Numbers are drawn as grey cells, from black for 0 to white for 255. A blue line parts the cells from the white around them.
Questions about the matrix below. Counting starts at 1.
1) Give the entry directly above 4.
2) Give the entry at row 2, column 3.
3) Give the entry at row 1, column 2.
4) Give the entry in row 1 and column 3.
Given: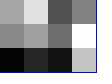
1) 138
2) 109
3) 225
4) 80

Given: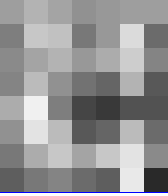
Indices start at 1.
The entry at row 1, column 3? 164
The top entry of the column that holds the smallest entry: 158
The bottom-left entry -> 94
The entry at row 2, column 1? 126
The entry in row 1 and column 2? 179
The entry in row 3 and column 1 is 138
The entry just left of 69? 126
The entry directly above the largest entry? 187
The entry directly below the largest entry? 227
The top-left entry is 158
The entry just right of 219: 107
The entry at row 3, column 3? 179
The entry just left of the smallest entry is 233

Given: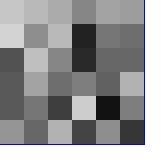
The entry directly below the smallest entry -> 142
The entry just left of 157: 163
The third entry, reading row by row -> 171
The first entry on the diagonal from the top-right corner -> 157
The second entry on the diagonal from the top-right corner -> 118
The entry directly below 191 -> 163
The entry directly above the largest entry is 198
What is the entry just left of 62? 118
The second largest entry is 205
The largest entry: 211
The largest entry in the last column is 177

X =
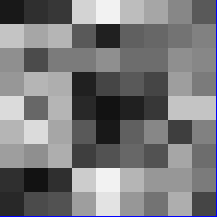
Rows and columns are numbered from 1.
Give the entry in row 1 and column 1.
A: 24
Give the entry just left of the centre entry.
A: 40
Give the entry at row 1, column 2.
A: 47
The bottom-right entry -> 69
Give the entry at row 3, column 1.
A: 143
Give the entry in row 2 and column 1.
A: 196
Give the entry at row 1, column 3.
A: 55
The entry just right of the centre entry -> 32
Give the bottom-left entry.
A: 40
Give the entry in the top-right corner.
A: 89
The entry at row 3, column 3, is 123
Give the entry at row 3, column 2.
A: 75

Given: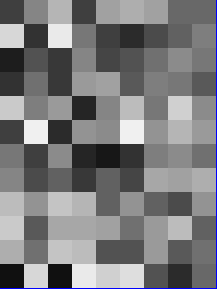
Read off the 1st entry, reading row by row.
63
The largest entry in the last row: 234
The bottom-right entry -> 104
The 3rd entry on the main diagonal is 56
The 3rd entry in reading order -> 181
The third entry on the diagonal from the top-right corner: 112
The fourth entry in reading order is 63
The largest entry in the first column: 215
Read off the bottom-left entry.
16
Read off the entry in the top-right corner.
104
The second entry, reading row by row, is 133
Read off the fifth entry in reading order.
161
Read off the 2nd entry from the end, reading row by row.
43

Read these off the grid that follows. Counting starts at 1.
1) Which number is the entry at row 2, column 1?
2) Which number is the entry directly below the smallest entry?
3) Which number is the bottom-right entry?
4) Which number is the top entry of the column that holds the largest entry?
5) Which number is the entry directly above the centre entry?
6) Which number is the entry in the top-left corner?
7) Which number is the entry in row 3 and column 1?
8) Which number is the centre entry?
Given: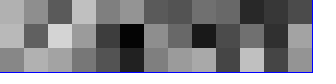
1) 185
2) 33
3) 148
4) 90
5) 90
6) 177
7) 135
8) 142

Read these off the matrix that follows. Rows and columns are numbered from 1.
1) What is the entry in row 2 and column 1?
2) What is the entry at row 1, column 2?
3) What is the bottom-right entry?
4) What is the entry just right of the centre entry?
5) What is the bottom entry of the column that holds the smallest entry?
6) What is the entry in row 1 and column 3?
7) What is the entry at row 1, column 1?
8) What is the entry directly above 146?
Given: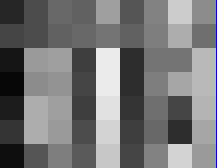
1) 69
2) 77
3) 153
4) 45
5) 14
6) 105
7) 37
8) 159

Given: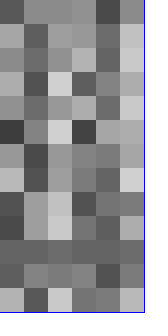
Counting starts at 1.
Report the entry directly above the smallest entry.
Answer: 145
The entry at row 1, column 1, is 88
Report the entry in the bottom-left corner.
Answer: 179
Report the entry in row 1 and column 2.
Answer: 139
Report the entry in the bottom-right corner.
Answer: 185
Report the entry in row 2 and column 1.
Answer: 166
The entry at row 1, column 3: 139
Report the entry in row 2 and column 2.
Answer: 94
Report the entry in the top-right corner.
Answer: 139
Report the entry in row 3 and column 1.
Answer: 139

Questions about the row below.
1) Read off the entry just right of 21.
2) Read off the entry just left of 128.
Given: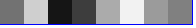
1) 61
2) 155

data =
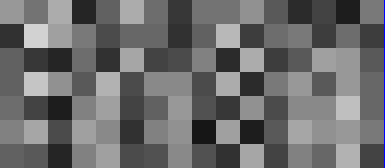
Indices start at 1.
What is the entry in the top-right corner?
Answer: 121
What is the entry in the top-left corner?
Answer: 152
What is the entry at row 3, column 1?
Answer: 97
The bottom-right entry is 67
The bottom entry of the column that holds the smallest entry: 81
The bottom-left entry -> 97
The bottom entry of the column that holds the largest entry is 89
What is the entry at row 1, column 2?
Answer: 115
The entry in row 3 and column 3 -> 37
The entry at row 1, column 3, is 172
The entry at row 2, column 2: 210
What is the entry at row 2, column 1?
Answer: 49
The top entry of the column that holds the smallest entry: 115
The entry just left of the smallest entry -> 145
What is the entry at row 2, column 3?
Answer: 160
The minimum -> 22

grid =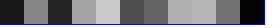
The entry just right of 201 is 78
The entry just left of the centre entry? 201
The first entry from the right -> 4
